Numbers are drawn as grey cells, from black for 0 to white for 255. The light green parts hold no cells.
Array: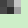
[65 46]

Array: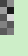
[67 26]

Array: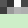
[ 84 154]

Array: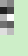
[159  73]

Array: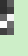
[48 64]

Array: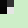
[  7 229]

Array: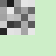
[110 232 185 171 231]

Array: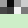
[158  58]

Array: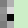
[126 218]
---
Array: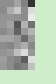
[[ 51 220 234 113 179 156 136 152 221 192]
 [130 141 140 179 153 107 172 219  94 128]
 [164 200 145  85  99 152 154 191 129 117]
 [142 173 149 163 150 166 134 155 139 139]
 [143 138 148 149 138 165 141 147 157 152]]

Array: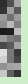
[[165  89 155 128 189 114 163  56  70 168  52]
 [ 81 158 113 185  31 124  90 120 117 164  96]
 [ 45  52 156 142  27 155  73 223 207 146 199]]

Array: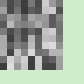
[[119  83 129 117 113 124 145 180 160 157]
 [154 205  91  93 205 184 219 180  95  69]
 [204 195 154 148 194 189 209 119  81  68]
 [ 75  82 150 170  78  98  99 112 206 202]
 [119  93 166 141 102 179 187 217  64  63]
 [ 61  59 104 127  72  76 114 134 207 199]
 [100 114 148 136 106 114 129 193 175 153]
 [ 74  73 159 186  76  63  96  69 211 221]
 [131 160 114  89 124 170 170 178 113  61]]

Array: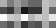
[[176 102 232 107]
 [191 190 190 170]
 [102  52 204  80]
 [103  52 182  91]
 [130  22 250  53]
 [156 135 192 148]
 [124  54 203  83]
 [176  76 248 110]]

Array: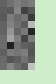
[[124  88  59 183  37 123  90  84  93 193]
 [115  66 118  93 121  68  96 125 114  94]
 [125 133 106 113 100 125 112 116  94 109]
 [111  88 125 130 149 163  32 123  84 132]
 [ 98  93  89  99  99 108 107  96 106 108]]

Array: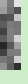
[[225  81 197 117 120 210 162 125 206  48]
 [121 114  85 123 128 127  89 123 105  96]
 [167 155  78  93  68  94  39  66 118 144]]

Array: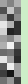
[[177 119 139  47  48 188  99  54  43 160 159  60]
 [131 197  59 177  36 137 241 118 158 240  21 150]
 [162  80 155 229 209 158 175 108 231  90  62 112]]
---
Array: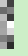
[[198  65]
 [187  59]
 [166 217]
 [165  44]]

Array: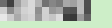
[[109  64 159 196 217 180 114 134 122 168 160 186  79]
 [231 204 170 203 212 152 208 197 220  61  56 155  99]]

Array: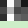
[[ 40 249 106  23]
 [ 46 252 105  92]]

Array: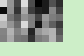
[[215 148  69 221  76   1  26  81  44]
 [208 117  85 145 124  68 154 125 111]
 [132 179 130 158  37 149 169 179  85]]

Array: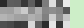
[[ 42  94  92  55  93  44 124 222  92 236]
 [180 172 161 158 176 166 128 205 142 197]]

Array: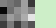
[[128 117 102 159  56]
 [101 157 136 172 228]]

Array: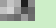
[[159 196 176  30 136]
 [133 120 106 156 108]]
